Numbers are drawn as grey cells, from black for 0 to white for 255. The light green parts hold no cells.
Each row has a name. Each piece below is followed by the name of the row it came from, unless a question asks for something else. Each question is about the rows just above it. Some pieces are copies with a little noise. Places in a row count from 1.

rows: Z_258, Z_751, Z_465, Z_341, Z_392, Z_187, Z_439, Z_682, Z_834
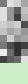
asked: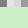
Z_258
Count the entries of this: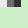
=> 3
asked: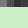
Z_439
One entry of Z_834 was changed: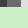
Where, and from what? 2, [93]
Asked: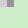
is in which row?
Z_187
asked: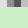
Z_751

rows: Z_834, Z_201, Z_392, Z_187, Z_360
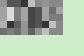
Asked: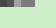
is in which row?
Z_392
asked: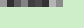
Z_187
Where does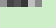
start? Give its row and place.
Z_187, 4
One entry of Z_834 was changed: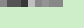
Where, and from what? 1, [148]
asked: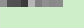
Z_834
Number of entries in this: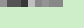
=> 9

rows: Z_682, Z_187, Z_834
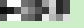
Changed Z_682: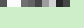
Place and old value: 6, [54]
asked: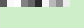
Z_834
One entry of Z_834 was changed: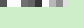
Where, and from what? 7, [235]
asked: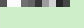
Z_682

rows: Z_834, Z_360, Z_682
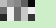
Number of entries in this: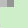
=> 2
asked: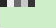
Z_682
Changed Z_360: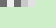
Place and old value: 5, [238]
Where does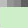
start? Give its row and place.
Z_834, 1
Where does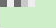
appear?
Z_360
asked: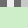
Z_360

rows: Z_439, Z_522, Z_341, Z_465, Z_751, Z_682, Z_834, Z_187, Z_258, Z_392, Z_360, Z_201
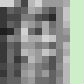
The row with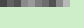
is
Z_392
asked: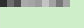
Z_187
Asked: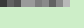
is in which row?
Z_834
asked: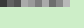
Z_465
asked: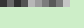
Z_258

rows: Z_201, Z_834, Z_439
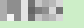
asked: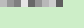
Z_834
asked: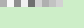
Z_439

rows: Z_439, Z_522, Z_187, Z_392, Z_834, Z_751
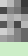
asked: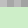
Z_187
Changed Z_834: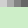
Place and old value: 2, [184]
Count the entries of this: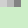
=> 3
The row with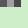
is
Z_392

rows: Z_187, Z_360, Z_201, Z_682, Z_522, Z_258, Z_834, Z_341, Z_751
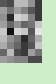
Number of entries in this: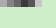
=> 6
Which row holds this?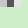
Z_522
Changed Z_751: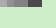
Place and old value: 1, [158]
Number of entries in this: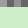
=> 4
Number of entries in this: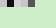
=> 5
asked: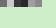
Z_341

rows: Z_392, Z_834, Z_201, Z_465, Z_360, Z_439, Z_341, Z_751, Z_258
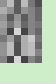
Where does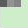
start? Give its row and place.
Z_834, 3
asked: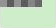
Z_201

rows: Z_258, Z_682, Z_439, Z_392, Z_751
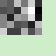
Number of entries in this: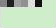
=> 6
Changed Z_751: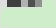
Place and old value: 1, [208]
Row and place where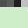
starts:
Z_392, 3
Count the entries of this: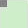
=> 1
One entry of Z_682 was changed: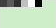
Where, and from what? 1, [79]
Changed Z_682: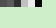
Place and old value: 5, [251]

